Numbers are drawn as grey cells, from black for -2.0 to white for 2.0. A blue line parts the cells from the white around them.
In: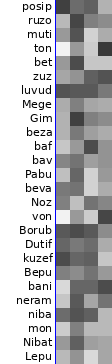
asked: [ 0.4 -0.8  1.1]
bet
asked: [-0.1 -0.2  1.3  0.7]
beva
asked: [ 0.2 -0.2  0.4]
Bepu

